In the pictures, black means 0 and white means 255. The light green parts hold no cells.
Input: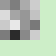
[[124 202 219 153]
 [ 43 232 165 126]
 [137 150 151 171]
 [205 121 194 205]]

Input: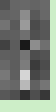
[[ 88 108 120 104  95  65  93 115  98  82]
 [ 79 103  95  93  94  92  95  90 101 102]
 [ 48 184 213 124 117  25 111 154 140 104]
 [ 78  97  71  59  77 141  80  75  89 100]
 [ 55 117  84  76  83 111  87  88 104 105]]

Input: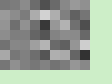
[[118 168 114 141 148 154 120]
 [144 119 135 126 111 140 124]
 [128 128 133 127 145 124 139]
 [119 110 159 101 111 172 108]
 [130  85 180  85  56 210  80]
 [115 175 106 131 151 174 106]
 [124 170  96 140 178 128 136]
 [150 101 149 138 112  97 153]
 [136  50 206 104  78 117 144]]

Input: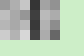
[[204 182 190 155]
 [179 169 169 175]
 [215 185 150 198]
 [ 67  57  63  53]
 [172 178 186 163]
 [103 141 172 146]]

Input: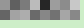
[[101 150]
 [163  96]
 [173 123]
 [106 187]
 [135  38]
 [114 157]
 [166 140]
 [136 200]]

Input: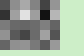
[[101 146 123  50  83]
 [144  89 105 160 142]
 [147  69 102 225 169]
 [121 107 108 158 131]
 [ 91 161 127  18  67]
 [153  84 100 182 149]]

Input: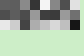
[[232  78  96]
 [205  93  94]
 [ 68  76 138]
 [173 153  53]
 [195  62 244]
 [216  59 135]
 [191 154  79]
 [ 22 112 225]]

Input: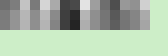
[[124 122 111]
 [148 147 125]
 [180 182 195]
 [143 141 122]
 [180 185 213]
 [132 138 170]
 [ 62  63  66]
 [ 36  42  73]
 [174 181 227]
 [142 143 158]
 [118 117 110]
 [ 94  89  78]
 [117 119 152]
 [132 133 145]
 [165 170 208]]
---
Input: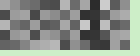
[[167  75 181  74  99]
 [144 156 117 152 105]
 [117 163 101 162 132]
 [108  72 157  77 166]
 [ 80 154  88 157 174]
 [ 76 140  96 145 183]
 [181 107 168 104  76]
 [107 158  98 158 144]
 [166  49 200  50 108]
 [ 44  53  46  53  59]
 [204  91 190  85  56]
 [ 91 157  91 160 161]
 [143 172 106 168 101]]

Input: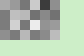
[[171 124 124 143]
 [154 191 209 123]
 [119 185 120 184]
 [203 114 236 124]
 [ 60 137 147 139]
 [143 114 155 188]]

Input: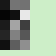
[[ 23   5  27  37  16]
 [116  16 164 129  94]
 [114 232  62  87 143]]

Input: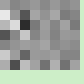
[[161 232 183  84 133 202 173]
 [134 152 219 136 148 157  78]
 [142  85  44 198 158 101 189]
 [152 165 122 133 154 154 162]
 [137 147 158 155 164 152 114]
 [152 167 134 131 138 158 176]
 [138 124 162 153 146 133 114]
 [147 133 122 150 140 133 162]]

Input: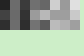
[[ 35  66  47]
 [108 106 109]
 [ 59  51  46]
 [112 155 115]
 [103 184  91]
 [207 158 187]
 [154 158 177]
 [224 201 159]]

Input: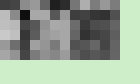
[[ 63 188 190 201 153 166]
 [ 69 138 185 192 110 147]
 [140  15  70  54  62  69]
 [153 168  87  92 160 123]
 [100 169 146 153 149 144]
 [ 31  87 169 161 122 135]
 [ 44 152 167 167 167 155]
 [118  62 108 101  81  97]
 [174  66  57  50  86  78]
 [124  53  77  63 102  87]
 [152  50  80  71  69  80]
 [124  80 100  94 100 101]]

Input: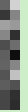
[[100  55 161 135  78  95  99  84  93  71  70]
 [210 133 153  47 109  14 134 193  81  48  44]]

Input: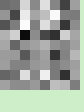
[[109 149  83 178 167 156 158 101 161]
 [115  70 125 208 102 154 131 112 140]
 [213 234 251  12 148  88 129 222 140]
 [137 165 127 140 161 143 151 134 153]
 [223 190 222  70 178 161 158 239 112]
 [133 249 164  48 145  52 122 122 190]
 [ 65 125  54 208 134 131 141  48 182]
 [159 123 141 166 159 183 159 165 125]]

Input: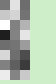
[[119 200 254  30 110 215 129 236]
 [226 212 129 131 116 110  95 132]
 [109 115 179 229 156  77  59 201]]
